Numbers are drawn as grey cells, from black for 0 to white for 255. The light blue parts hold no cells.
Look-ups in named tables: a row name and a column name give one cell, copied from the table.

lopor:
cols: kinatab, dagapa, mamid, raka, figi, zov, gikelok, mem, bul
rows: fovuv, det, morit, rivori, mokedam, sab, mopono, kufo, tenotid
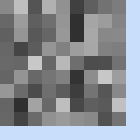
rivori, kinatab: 103
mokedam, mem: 78
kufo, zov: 72
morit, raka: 102
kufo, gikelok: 95
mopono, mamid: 75
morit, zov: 48
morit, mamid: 88
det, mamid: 95
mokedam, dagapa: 103
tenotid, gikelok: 137
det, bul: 132
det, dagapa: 156
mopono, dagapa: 107
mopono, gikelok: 116
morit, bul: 137
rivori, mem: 129
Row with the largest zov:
rivori

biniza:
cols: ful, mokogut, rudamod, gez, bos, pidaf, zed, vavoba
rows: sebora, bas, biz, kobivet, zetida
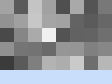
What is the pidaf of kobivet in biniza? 149
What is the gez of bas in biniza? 165
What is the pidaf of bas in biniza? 99
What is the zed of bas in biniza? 91
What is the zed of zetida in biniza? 110
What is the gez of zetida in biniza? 179
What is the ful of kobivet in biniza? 145
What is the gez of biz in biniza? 240
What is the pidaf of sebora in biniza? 169
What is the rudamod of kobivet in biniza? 115
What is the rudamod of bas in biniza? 199
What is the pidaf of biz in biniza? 98
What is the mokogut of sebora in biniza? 90
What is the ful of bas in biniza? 146
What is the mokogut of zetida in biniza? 90
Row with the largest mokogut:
bas

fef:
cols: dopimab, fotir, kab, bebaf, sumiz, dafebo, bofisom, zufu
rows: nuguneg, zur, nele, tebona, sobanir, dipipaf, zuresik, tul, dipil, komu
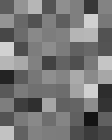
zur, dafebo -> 127
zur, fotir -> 104
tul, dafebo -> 100
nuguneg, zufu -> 131
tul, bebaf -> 166
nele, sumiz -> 129
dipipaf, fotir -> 91
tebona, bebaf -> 141
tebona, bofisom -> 104
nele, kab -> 137
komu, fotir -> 97
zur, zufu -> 120
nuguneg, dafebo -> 127
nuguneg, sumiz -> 143
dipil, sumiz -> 133
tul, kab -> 47
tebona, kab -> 125

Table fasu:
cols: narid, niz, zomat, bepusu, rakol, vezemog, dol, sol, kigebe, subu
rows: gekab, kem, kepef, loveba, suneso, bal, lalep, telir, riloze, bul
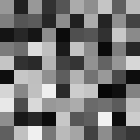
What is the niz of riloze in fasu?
24
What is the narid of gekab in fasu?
152
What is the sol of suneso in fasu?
99
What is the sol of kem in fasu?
36
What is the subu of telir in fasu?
190
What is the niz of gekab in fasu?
33
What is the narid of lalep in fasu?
213
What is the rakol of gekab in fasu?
85
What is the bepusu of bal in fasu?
144
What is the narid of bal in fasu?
14
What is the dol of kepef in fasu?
85
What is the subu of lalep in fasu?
130
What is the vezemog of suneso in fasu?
52
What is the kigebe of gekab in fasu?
95
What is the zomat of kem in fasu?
91
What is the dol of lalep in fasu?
197
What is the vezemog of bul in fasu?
165
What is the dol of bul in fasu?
65
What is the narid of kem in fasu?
127
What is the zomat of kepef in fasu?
21

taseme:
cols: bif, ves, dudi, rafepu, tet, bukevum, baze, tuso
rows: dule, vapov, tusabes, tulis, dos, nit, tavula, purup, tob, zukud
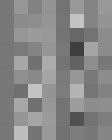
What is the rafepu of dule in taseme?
147
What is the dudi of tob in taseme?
165
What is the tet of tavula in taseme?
124
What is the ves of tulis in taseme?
122
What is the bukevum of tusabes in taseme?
103
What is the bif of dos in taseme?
119
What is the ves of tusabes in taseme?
150
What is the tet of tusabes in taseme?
116
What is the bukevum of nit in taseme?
151
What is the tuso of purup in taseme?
142
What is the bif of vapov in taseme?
119
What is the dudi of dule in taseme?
130
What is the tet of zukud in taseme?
114
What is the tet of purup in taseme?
115
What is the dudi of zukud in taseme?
116

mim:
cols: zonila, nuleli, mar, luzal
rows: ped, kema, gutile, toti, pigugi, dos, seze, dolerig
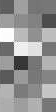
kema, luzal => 77
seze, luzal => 197
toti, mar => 224
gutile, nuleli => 186
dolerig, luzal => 120
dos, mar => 120
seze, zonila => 179
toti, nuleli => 238
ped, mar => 117
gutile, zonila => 252
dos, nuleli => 154
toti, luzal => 117
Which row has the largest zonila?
gutile

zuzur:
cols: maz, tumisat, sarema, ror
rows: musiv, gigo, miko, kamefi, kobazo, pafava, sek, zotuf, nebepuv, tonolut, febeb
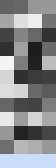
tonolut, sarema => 50
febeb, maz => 111
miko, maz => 67
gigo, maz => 165
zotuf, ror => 124
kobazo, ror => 188

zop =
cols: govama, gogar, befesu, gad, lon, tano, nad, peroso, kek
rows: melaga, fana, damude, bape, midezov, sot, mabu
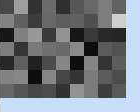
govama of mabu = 102
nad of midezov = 133
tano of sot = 52
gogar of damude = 128
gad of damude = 58
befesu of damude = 153
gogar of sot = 135
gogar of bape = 53
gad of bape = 112
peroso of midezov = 52
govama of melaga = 72
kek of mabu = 89
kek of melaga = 98
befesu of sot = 14
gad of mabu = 77
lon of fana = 94
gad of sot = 134
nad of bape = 13
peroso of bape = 91
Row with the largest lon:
damude

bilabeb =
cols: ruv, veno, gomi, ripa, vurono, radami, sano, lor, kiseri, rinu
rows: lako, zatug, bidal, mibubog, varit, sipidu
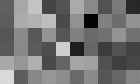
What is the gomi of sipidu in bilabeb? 135
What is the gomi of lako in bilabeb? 195
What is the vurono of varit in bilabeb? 100
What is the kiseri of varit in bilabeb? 62
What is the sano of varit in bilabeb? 161
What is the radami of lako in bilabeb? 170
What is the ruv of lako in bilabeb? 96
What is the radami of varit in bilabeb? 165
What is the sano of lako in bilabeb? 137
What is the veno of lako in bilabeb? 167
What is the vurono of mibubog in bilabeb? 206
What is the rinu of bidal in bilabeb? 114
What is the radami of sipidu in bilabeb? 105
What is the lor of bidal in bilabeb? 113
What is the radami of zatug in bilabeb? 145
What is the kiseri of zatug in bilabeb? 109
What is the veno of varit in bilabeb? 150
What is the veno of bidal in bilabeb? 138
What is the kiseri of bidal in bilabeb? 148
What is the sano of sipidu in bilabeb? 138

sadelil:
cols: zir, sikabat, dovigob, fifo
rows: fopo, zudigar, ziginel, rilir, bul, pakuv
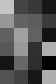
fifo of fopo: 22
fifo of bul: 2
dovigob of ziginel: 97
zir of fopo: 196
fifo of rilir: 175
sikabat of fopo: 68
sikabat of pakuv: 66
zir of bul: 20
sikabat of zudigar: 98
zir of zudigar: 150
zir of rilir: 87
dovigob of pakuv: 22
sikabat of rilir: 153
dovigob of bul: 45
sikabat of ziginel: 160
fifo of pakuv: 173
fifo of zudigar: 59
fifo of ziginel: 18
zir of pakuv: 82
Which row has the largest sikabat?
ziginel

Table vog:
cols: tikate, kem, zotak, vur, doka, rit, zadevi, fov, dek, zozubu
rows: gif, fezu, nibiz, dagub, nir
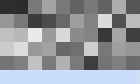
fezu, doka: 105
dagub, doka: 104
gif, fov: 98
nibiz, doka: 216
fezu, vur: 76
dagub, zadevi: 206
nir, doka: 176
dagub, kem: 220
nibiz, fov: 55
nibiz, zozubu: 64
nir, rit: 122
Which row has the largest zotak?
nibiz

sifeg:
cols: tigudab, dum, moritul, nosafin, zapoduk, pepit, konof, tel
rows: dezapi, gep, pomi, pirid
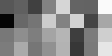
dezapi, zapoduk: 214
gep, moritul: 117
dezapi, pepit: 100
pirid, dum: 170
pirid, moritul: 118
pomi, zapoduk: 181
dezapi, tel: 250
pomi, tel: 207
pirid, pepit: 55
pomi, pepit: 62
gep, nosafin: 204
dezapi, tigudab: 87
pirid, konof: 122
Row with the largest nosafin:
gep

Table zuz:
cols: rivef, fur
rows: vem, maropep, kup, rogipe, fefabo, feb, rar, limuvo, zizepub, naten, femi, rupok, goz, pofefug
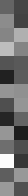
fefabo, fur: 89
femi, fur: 78
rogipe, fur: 132
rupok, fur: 54
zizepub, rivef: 37
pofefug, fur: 80
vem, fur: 69
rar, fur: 144
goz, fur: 152
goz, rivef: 94
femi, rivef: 110
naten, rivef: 150
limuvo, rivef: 79
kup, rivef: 133
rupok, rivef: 251
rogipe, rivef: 189
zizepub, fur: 100
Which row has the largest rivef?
rupok

